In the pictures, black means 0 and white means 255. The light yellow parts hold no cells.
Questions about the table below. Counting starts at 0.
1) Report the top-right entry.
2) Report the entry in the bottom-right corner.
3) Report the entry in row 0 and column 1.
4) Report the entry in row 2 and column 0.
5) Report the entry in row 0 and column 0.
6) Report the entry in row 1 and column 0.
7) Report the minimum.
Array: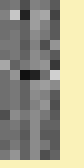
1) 90
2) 99
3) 120
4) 111
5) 111
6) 129
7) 16

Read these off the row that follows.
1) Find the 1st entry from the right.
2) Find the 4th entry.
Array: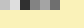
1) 111
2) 131

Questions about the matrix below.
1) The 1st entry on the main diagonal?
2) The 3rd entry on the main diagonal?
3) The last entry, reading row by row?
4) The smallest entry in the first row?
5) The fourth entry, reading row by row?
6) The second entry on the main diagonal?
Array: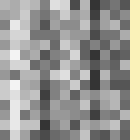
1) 182
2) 194
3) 97
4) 52
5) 182
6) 172

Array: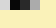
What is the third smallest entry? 171
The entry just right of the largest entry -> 7
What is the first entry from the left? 215

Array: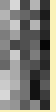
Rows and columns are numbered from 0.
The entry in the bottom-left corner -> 160
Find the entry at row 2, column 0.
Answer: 149
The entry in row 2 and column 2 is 60
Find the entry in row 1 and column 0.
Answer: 180
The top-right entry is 50
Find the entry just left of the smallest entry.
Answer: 103
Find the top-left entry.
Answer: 149
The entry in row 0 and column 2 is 69
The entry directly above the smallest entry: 38
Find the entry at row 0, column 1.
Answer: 215
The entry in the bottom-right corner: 38
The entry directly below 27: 50

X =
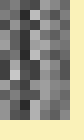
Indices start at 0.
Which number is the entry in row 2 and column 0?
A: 73
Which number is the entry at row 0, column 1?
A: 126
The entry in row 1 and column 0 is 126
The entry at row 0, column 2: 84
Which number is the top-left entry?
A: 105
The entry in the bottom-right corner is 135
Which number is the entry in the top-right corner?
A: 105
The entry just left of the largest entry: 64
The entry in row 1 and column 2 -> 42

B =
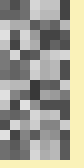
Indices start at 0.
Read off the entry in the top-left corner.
111
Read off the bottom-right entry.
90
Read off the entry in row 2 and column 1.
173
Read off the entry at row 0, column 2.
111
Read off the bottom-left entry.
111
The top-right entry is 68
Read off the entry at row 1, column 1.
99
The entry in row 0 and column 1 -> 78
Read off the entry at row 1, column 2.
111
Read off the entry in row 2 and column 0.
204
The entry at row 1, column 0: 99
